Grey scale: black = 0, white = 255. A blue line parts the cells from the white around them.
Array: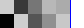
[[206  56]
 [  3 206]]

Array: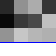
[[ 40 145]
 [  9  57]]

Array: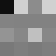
[[ 15 208]
 [131 130]]

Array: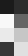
[[ 27  44]
 [248 101]]

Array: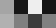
[[165  23]
 [177 128]]

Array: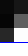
[[ 9 22]
 [ 5 95]]
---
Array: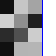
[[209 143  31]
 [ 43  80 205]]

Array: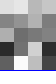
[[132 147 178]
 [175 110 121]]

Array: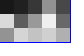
[[218  93 153]
 [147 213 195]]

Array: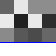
[[234  33 233]
 [138  88  75]]

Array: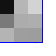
[[122 172 174]
 [180 158 157]]

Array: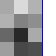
[[177 130 142]
 [103  40 170]]
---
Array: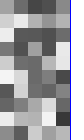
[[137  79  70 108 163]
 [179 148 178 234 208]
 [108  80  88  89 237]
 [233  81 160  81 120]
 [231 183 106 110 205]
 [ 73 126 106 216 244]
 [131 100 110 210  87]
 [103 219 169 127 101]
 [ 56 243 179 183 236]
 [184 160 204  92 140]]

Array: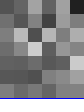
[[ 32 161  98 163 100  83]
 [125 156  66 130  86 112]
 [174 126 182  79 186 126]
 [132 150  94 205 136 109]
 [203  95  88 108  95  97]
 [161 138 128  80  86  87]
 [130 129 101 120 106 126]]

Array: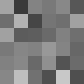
[[ 87 136 121 131  58 164]
 [161 111 117  70 179 110]
 [111 129 106  94  92 161]
 [103 132 152 130 134 121]
 [107  83 144 105 136 129]
 [ 79 200  79 113 190 135]]

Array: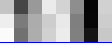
[[209   4 142 211 235 153  69 196]
 [205   5 127 233 205 172 123 238]
 [200  20 128 236 209 173 113 251]]

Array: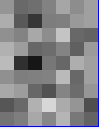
[[160 141 166 130 111 105 149]
 [160 153 127 125  54  89 173]
 [ 99 104 196 141 168 131 144]
 [155  96 132 109 103 157 177]
 [160 174 103 119  22  48 187]
 [160 104 186 130 128 126 144]
 [150 108 132  82 103 157 168]
 [ 78 149 171 215 177 105  86]
 [ 99 120 181 135 168 126 115]]

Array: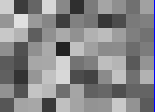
[[161 112 143 165 123  47 136 215 101  60 207]
 [128 122  76  54 117 129  62 134 154 224 149]
 [114 127 158 188 177 145 170 144  94 180 200]
 [124 108 140 139 160 193  34 170 144  81 143]
 [148  89 181 190 127 115 212 168 167  76  91]
 [178 112 194 139  67  76 216 194 150  51  96]
 [100 100  79 103  97 165 110 184 196  83 146]
 [ 91 147 201 149 147 164 192  58 167 164  86]]

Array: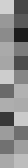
[[ 71 209]
 [ 89 152]
 [ 28 139]
 [124 170]
 [ 76 166]
 [134 205]
 [178 106]
 [171 174]
 [202  56]
 [111 156]
 [158 113]
 [189 169]]
